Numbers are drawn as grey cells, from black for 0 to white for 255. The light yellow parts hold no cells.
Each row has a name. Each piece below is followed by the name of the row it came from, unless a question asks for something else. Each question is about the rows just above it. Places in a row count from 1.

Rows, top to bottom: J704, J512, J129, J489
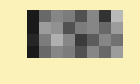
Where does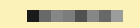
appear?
J489
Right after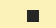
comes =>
[124]
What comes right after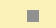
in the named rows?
[81]
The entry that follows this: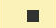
[185]

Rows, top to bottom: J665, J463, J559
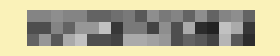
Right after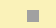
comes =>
[151]
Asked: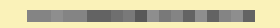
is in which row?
J665
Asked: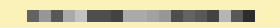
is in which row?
J559
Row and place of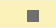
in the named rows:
J665, 8
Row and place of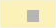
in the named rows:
J559, 17

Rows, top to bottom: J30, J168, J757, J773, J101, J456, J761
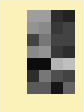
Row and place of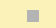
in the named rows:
J101, 3
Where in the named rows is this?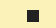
J30, 4
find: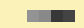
J168
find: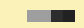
J30
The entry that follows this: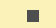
[67]
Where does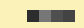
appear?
J456
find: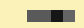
J761

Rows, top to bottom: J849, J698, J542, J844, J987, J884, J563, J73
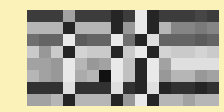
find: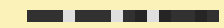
J563
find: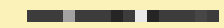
J849
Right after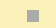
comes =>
[182]

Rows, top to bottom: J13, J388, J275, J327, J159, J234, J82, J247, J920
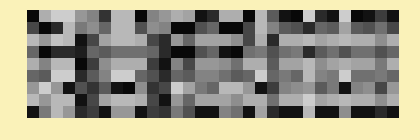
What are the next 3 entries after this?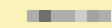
[184 174 174]
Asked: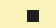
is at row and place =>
J327, 5
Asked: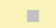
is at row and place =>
J275, 3

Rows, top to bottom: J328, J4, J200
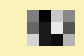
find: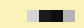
J200
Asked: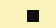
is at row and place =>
J200, 3

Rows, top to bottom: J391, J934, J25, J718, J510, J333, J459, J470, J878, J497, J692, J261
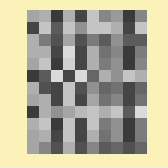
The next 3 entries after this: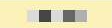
[145 196 175]
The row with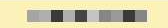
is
J391
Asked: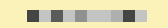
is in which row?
J934
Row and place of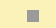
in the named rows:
J391, 8
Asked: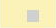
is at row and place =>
J510, 4
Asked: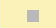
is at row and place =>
J878, 5
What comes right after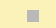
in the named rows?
[196]

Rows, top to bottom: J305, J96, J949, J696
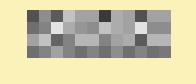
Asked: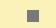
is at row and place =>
J696, 12
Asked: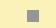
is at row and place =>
J96, 5
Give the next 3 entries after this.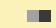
[172 162  82]

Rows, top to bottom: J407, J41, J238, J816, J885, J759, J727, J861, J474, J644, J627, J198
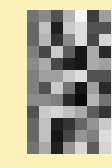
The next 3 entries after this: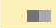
[ 32 148 212]
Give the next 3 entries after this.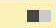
[ 93  22 170]

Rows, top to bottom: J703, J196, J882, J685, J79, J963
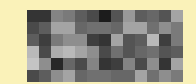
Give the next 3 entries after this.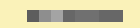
[164 112 142]
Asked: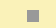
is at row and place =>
J703, 9
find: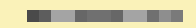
J196
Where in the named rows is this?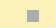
J685, 3

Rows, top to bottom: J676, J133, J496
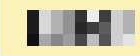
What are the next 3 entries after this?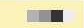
[ 61 207 178]
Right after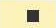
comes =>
[237]

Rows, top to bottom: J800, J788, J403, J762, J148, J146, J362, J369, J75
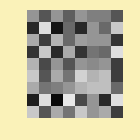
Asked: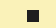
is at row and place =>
J369, 1
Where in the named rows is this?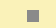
J148, 6
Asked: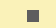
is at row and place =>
J800, 4
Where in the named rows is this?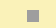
J403, 5
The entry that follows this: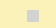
[179]
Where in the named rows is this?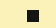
J788, 3

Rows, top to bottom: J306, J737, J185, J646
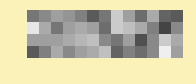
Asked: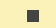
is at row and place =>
J737, 12
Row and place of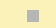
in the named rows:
J185, 5
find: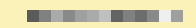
J646
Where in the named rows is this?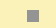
J306, 4

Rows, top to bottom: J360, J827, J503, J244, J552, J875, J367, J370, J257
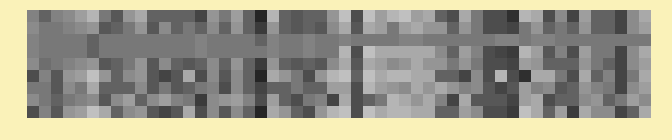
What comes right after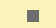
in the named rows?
[120]
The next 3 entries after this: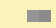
[169 149 169]
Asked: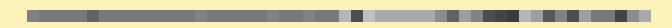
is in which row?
J244
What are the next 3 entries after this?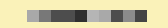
[158  98  98]

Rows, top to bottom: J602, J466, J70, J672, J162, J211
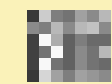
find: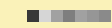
J211
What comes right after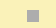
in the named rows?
[97]
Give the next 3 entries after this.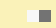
[ 97 138 115]
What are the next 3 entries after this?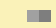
[161 150 138]
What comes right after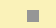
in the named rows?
[138]
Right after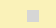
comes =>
[161]
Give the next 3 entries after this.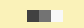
[ 97 138 115]

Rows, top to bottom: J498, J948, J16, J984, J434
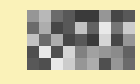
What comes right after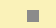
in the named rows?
[98]
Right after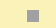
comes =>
[150]
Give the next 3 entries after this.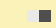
[213 129 161]
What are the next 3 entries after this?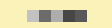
[ 58 213  70]
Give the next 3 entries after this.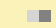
[161 150 139]

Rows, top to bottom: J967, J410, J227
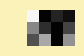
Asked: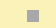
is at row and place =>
J227, 2
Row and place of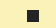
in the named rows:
J967, 3
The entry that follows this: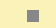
[46]
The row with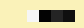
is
J967
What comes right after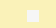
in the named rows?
[3]

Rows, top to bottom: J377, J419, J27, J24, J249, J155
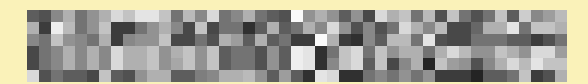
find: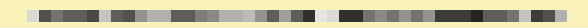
J155
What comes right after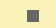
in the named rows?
[176]
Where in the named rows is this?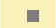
J155, 15
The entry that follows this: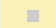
[136]
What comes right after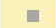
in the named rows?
[195]

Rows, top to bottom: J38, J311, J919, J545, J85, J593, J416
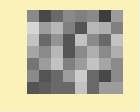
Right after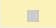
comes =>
[105]
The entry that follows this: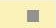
[84]
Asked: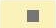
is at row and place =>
J85, 1
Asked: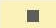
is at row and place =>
J416, 2

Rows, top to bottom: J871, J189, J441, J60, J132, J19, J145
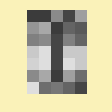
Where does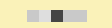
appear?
J60
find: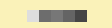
J145
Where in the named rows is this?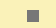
J145, 3
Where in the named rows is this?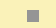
J189, 1
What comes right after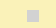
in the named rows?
[222]

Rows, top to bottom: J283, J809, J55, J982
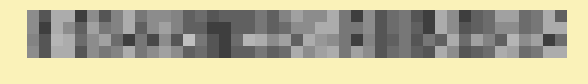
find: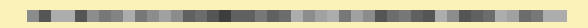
J982
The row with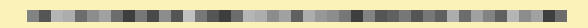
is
J55
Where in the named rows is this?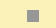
J55, 25
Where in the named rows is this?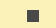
J55, 11

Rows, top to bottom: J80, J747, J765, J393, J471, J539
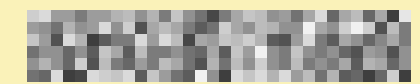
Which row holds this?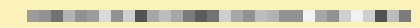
J747
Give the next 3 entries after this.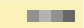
[206  82 188]
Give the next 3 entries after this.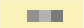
[197 145 114]
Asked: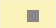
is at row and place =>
J765, 30

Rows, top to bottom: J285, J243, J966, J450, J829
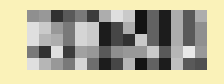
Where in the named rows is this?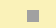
J450, 5
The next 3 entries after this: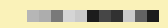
[173  89 143]
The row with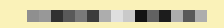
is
J285
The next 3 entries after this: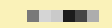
[19 98 28]
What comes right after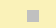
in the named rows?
[89]
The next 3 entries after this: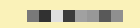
[152 152 202]

